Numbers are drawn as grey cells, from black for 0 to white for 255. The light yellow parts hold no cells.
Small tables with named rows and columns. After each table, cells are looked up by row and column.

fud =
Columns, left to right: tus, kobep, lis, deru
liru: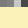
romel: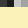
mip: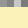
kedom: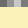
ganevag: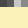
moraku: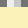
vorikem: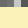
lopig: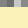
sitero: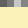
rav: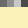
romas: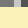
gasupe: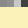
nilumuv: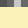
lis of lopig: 199
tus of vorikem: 106
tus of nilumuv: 84
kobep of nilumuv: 102
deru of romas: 83
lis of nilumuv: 199
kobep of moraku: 239
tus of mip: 149
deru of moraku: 115
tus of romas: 120
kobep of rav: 144
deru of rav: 75
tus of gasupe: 138
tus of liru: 122
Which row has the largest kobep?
moraku

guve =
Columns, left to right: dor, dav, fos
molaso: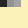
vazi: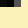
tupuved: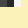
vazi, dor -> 12
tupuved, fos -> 247
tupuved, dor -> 70
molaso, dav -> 147
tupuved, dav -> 40
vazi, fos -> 84
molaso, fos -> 164
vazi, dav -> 4
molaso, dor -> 37

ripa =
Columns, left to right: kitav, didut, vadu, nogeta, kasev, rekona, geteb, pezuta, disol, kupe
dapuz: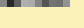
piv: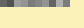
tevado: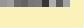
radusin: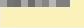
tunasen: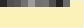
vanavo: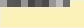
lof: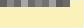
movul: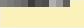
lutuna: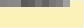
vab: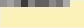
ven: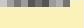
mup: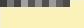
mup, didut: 119
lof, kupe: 107
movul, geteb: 77
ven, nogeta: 156
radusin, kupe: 128
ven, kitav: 200
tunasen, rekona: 113
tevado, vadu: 107
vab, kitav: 147
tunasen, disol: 36
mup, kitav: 61
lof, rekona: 131
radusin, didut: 115
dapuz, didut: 42
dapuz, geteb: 85
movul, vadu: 113
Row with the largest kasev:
dapuz

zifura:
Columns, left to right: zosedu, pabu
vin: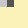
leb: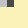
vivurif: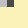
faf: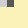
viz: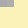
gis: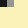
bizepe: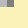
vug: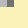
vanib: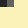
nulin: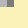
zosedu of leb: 195
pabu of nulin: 123
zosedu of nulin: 183
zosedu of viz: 170
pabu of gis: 150
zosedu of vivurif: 191
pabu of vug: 114
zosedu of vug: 186
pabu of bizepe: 127
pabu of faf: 88
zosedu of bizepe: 186
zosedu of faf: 208
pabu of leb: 73
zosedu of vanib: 37
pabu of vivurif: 74
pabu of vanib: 98
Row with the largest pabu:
viz

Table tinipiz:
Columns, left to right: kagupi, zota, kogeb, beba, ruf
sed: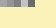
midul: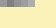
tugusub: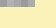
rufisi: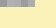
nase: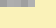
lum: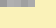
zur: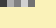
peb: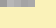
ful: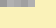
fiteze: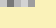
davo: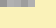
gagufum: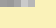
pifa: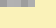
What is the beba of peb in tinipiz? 164
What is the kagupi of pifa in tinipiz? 158
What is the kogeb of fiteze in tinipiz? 185
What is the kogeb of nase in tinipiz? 172
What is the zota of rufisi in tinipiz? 177
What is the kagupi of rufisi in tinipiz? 155
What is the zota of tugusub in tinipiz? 178
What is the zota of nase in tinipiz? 174

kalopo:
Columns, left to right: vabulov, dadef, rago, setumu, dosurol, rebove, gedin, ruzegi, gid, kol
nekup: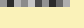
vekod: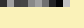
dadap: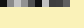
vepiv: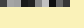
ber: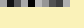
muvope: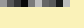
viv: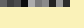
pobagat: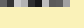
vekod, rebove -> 161
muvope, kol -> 188
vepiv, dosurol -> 35
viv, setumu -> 12
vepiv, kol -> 54
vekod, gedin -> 113
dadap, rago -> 195
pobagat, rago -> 202
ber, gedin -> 150
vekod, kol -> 193
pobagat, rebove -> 25
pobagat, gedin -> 190

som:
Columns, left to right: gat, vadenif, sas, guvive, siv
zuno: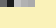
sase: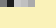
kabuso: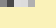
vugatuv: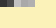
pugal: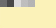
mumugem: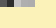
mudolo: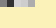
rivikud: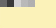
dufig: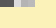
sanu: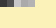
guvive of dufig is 180
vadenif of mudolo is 50
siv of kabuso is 176
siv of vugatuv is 176
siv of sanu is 179
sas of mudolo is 212
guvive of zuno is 178
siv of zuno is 171
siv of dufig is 186
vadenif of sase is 29
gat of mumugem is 89
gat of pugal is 108
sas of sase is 201
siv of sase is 171
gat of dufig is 87
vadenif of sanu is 82
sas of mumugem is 198
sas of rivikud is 211

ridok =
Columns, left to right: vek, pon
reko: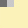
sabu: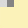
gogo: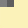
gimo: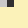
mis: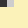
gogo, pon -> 94
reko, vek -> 111
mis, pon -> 205
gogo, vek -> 127
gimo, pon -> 48
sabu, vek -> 218
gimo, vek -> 201
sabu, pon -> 132
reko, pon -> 201
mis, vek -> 51

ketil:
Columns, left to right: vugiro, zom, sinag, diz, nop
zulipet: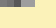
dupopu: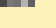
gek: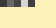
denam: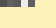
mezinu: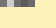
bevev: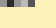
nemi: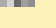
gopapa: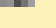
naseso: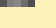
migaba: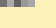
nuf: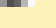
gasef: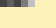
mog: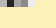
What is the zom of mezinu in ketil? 206
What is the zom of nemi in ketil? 212
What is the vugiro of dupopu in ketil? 73
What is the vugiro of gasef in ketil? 69
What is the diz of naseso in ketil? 108
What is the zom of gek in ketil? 105
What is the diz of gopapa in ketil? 115
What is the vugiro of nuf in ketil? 152
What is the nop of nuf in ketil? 249
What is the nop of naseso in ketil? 78
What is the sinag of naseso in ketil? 136
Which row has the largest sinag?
mog

